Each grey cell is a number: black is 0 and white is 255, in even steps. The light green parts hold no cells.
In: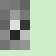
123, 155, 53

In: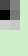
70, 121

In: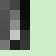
87, 112, 18

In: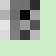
208, 108, 155, 185

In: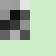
159, 17, 145

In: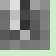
168, 191, 49, 82, 127

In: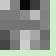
200, 123, 115, 168, 117

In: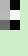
181, 245

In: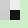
206, 21
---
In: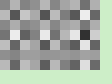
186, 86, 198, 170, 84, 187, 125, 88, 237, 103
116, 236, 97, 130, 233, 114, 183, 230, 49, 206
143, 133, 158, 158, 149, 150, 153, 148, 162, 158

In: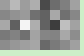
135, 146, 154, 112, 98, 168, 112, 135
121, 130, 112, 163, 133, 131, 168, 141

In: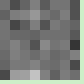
98, 125, 131, 151, 117, 106, 125, 81
115, 105, 104, 100, 113, 112, 112, 88
106, 127, 118, 108, 121, 105, 111, 128
73, 157, 160, 194, 128, 97, 124, 110

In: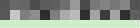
87, 198, 126, 141, 45, 127, 171, 186, 48, 163, 59, 163, 47, 95

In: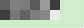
62, 118, 97, 125, 134, 234

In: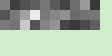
85, 122, 161, 235, 122, 135, 146, 108, 114, 117

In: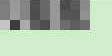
125, 156, 132, 77, 104, 151, 85, 84, 145

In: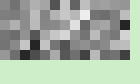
126, 124, 140, 188, 132, 179, 199, 183, 237, 115, 110, 127, 189
118, 109, 146, 86, 168, 198, 213, 146, 116, 187, 134, 120, 211
151, 110, 39, 77, 110, 170, 87, 112, 66, 185, 107, 114, 63
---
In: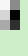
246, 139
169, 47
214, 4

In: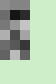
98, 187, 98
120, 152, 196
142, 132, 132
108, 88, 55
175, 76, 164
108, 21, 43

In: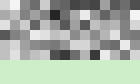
213, 244, 139, 109, 204, 109, 100, 69, 79, 69, 160, 88, 109, 79
192, 224, 170, 192, 204, 79, 57, 109, 181, 57, 234, 181, 121, 213
192, 213, 160, 139, 130, 121, 149, 213, 213, 170, 121, 109, 234, 149
170, 192, 130, 160, 130, 37, 109, 170, 234, 149, 100, 139, 121, 244
224, 160, 204, 100, 192, 149, 88, 160, 88, 192, 170, 181, 130, 213
88, 130, 149, 234, 224, 192, 204, 139, 181, 139, 181, 224, 130, 121

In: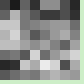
180, 211, 142, 88, 120, 153, 171, 130
199, 199, 120, 130, 142, 153, 153, 109
190, 190, 162, 142, 162, 130, 98, 162
98, 180, 120, 88, 58, 58, 78, 48
109, 120, 88, 211, 109, 153, 180, 211
88, 109, 130, 120, 162, 180, 162, 153
39, 48, 199, 171, 235, 211, 78, 171
69, 27, 98, 48, 142, 142, 78, 39

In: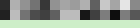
33, 188, 115, 76, 64, 96, 188, 188, 23, 64, 125, 14, 125, 87
44, 176, 146, 115, 55, 146, 165, 156, 176, 96, 200, 165, 229, 137

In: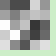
204, 253, 116, 64, 105
253, 161, 194, 54, 96
223, 138, 85, 194, 223
161, 127, 171, 194, 183
116, 75, 75, 213, 150
